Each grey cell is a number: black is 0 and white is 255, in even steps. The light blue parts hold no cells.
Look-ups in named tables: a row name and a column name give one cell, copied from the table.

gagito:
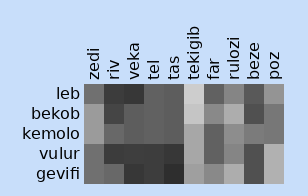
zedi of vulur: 112
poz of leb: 148
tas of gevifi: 46
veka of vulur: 62
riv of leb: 60
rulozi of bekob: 173
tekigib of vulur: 167
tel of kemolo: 97
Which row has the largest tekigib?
leb

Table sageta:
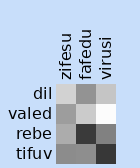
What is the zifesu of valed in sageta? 157
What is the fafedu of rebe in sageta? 58
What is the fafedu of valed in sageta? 203
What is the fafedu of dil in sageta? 147
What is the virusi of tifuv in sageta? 55
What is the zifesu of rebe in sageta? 172
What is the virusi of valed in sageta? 252
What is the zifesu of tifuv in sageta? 140
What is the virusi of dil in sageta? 197
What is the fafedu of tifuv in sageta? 142
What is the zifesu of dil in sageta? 210
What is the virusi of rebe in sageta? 129

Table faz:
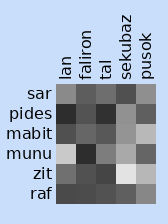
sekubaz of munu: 169
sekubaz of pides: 145
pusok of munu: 101
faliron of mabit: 102
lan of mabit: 80
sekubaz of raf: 95
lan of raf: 74
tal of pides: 49
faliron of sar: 93
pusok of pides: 95
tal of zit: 69
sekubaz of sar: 80
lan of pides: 45
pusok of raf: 135

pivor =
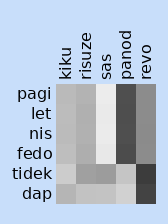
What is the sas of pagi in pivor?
236
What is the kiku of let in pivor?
188
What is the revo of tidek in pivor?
60
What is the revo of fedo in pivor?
140
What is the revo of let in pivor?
140
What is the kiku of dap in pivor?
181
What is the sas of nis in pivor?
235
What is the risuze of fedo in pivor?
174
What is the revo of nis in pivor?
139
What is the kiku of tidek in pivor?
204
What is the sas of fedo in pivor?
232
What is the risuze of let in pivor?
176
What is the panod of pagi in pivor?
79
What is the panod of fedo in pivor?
76
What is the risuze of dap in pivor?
194
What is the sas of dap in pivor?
195
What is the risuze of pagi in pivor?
179
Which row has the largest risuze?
dap

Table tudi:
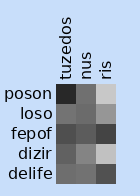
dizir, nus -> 132
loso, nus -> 107
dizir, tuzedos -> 97
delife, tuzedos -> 110
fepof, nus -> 92
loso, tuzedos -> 115
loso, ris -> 150
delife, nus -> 114
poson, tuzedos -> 40
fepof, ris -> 68
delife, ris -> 81
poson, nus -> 112
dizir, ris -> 193
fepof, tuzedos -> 79
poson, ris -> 200

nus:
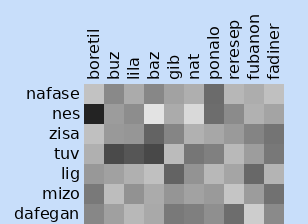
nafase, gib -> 162
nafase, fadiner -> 192
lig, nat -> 147
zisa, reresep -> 154
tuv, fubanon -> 157
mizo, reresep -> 197
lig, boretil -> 152
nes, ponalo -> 109
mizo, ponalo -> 154
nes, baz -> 227
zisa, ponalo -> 167
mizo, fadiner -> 113
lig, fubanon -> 104
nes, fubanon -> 177

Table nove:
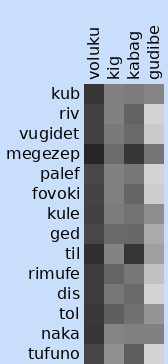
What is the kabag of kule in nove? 114
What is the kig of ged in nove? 105
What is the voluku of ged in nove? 71
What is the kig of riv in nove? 129
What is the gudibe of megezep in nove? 117
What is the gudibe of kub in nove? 132
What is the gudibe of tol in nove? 148
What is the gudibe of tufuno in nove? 212
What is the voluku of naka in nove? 54
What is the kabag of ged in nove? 104
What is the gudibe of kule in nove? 142
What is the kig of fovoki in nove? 127
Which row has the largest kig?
tufuno

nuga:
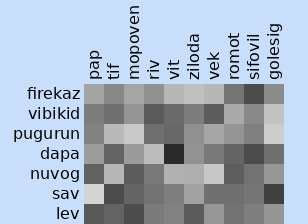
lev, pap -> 88
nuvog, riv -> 120
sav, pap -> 212
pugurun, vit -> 104
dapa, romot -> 100
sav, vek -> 112
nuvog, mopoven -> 92
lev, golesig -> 149
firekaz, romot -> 116
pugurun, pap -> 130
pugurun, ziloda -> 144
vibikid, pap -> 125
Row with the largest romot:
vibikid

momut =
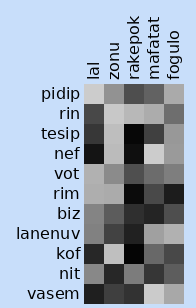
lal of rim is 174
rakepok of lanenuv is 33
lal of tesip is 55
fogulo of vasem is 168
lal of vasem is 31
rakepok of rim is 11
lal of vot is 177
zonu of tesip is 190
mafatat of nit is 54
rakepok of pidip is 78
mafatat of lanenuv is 160
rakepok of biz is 47
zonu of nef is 187
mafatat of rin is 172
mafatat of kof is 104
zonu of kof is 191
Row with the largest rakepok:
rin

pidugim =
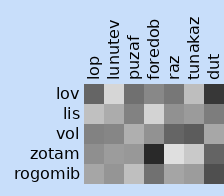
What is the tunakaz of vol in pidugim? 92
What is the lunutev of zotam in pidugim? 156
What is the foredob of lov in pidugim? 136
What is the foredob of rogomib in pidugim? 113
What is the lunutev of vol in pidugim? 134
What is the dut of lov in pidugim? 55
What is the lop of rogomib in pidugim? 166
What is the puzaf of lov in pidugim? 112
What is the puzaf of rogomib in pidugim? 191
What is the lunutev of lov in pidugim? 214
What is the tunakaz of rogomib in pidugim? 156
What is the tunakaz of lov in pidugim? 190
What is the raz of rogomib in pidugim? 165
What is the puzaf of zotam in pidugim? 152
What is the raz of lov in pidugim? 119
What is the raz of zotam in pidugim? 223
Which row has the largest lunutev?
lov

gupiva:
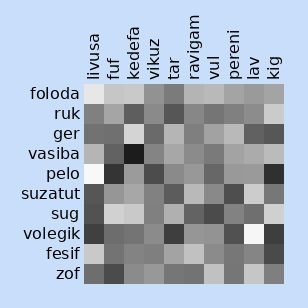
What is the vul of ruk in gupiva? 117
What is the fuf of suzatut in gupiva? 150
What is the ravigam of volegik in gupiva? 150
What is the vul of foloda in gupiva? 185
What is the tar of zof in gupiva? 118
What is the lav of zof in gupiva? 198
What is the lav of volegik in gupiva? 246
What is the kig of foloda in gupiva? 164
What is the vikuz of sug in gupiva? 128
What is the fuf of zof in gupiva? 75

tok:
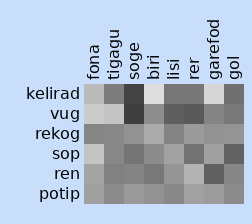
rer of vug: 89
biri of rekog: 171
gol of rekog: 148
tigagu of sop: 135
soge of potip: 154
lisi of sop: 162
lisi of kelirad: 119
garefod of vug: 132
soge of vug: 63
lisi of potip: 136
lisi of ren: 149
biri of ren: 120
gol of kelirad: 112
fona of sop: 196
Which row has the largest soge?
potip

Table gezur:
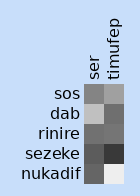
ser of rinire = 113
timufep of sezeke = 57
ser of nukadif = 101
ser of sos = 132
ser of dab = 192
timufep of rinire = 117

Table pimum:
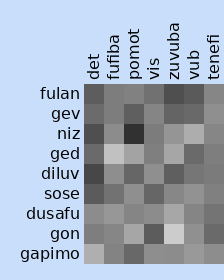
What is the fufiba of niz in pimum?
140
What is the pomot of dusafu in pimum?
133
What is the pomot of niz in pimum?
49
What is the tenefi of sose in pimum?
128
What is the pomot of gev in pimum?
95
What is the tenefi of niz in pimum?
134

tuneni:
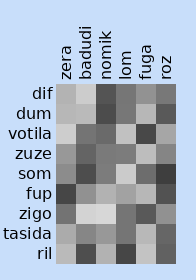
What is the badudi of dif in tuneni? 204
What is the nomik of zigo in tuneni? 215
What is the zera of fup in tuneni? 70
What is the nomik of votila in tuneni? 106
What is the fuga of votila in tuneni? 72
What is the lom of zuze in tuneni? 124
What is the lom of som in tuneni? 203
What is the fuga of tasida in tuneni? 184
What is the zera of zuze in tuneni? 152
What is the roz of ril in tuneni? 97
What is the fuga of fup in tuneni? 183

